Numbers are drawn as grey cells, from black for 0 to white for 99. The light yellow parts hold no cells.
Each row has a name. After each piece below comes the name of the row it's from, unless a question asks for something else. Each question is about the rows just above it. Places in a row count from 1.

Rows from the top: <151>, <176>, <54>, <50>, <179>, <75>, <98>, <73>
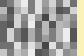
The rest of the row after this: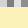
[72 33 39 82]
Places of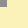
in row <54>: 1 4 9 11
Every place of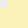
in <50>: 5
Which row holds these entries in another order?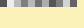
<179>

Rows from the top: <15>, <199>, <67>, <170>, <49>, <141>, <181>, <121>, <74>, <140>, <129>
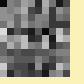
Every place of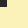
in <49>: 2
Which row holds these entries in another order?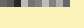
<181>

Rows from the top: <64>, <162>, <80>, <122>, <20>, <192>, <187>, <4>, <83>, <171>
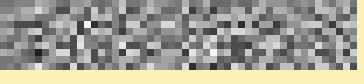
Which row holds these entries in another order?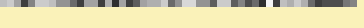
<122>
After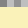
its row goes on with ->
[74 36 41 36 30 51 41 68 68 51 51 41 57 57 68 74 46 36 74 63 57]

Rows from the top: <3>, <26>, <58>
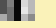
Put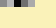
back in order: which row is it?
<58>
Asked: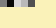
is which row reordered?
<3>
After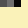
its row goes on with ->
[89 72]
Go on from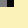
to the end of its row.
[84 72]

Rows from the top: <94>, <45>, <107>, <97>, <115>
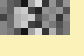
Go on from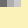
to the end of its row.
[26 20 57 47 32 47]
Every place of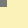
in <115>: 2 10
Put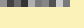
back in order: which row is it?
<97>
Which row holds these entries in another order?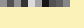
<94>
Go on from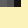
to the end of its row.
[63 85 20 57 32 57]
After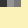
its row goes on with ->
[32 47]

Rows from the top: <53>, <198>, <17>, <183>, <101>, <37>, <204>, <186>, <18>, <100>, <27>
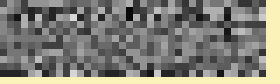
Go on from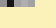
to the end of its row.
[52 78]
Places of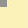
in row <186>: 7 19 20 24 27 28 33 36
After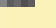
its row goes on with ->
[52 41 25 57 20 46 36 31 25 25 31 46 41 41 36 36 63 46 36 31 57]
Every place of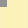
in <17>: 10 16 32

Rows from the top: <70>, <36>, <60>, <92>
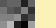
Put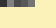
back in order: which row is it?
<36>
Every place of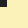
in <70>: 4
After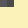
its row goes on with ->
[50 19]
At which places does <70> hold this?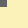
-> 2 3 5

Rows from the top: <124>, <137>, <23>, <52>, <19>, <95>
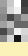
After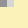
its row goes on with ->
[93 28]
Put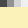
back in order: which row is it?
<137>

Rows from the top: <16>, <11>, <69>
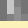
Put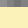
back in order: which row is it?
<69>
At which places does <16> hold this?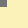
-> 1 4
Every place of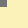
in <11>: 1 4
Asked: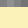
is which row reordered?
<69>
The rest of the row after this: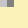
[45]
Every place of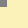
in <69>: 2 4
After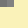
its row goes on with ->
[56 50]

